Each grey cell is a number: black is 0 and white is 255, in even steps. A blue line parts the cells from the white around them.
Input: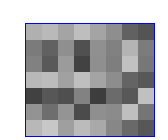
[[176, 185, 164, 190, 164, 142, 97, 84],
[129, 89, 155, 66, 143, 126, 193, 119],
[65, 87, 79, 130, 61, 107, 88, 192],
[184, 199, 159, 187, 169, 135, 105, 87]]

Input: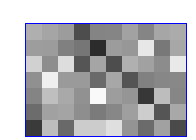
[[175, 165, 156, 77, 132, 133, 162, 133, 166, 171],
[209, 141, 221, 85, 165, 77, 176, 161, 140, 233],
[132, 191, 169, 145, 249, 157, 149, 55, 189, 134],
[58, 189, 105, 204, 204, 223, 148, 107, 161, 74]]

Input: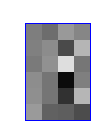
[[126, 109, 153, 134],
[122, 145, 222, 118],
[143, 117, 49, 182]]

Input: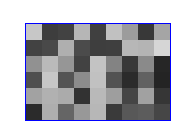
[[199, 61, 66, 182, 64, 193, 156, 56, 165],
[145, 186, 150, 66, 195, 131, 56, 138, 38],
[162, 177, 171, 50, 185, 158, 69, 161, 54]]

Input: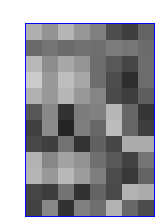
[[175, 147, 181, 151, 128, 78, 62, 99],
[184, 141, 168, 149, 109, 88, 70, 110],
[177, 152, 183, 152, 133, 73, 62, 95],
[64, 140, 36, 126, 104, 188, 101, 61],
[178, 135, 162, 147, 111, 89, 67, 116],
[69, 61, 115, 50, 100, 73, 179, 172]]

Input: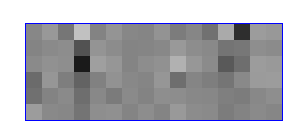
[[135, 152, 118, 193, 131, 148, 135, 133, 147, 124, 134, 113, 170, 46, 156, 152],
[138, 145, 142, 26, 159, 150, 132, 141, 145, 177, 151, 139, 89, 110, 156, 153],
[112, 131, 138, 110, 136, 123, 138, 131, 142, 141, 136, 135, 127, 124, 136, 142]]

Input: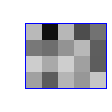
[[185, 16, 183, 77, 114],
[205, 169, 206, 160, 93]]
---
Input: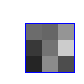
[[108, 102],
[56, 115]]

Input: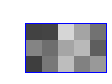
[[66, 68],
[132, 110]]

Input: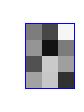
[[125, 71],
[149, 18]]

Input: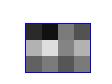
[[42, 17],
[178, 222]]

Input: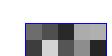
[[109, 79],
[61, 212]]

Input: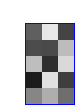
[[95, 231],
[76, 74]]

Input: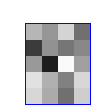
[[182, 150],
[59, 146]]

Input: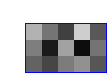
[[178, 117],
[126, 27]]
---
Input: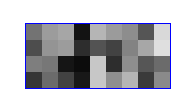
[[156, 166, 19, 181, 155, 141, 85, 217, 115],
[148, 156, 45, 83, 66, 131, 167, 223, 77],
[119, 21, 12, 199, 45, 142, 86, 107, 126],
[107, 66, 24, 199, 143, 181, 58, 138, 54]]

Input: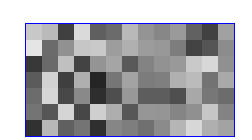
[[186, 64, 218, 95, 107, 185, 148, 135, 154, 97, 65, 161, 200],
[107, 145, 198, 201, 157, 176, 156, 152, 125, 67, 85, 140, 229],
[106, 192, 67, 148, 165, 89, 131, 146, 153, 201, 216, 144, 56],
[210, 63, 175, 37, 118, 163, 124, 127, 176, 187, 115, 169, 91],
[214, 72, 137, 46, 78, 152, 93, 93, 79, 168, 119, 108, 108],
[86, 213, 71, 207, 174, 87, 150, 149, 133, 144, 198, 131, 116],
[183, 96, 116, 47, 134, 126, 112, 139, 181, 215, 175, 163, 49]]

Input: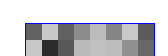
[[200, 96, 140, 187, 133, 201, 92, 98],
[44, 88, 185, 192, 189, 144, 103, 200]]

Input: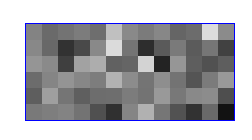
[[106, 115, 124, 110, 192, 137, 123, 135, 101, 108, 220, 139, 131],
[104, 50, 73, 137, 219, 116, 45, 90, 122, 91, 118, 65, 136],
[138, 63, 162, 173, 97, 101, 211, 35, 150, 94, 81, 94, 149],
[133, 148, 135, 125, 178, 140, 116, 142, 115, 84, 123, 153, 108],
[159, 117, 95, 109, 110, 124, 115, 153, 120, 137, 140, 78, 94],
[126, 131, 115, 80, 48, 133, 177, 118, 82, 50, 105, 18, 121]]

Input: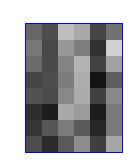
[[77, 190, 169, 69, 113, 102],
[72, 152, 126, 49, 209, 119],
[73, 133, 180, 67, 161, 106],
[77, 124, 173, 20, 93, 68],
[74, 136, 171, 65, 137, 82],
[29, 169, 155, 29, 121, 46],
[86, 123, 90, 38, 121, 53],
[42, 90, 140, 63, 166, 76]]

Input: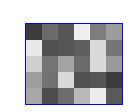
[[107, 86, 239, 125, 156, 59],
[82, 85, 94, 217, 118, 233],
[117, 164, 107, 218, 154, 207],
[114, 218, 81, 85, 59, 158],
[77, 109, 186, 237, 89, 168]]
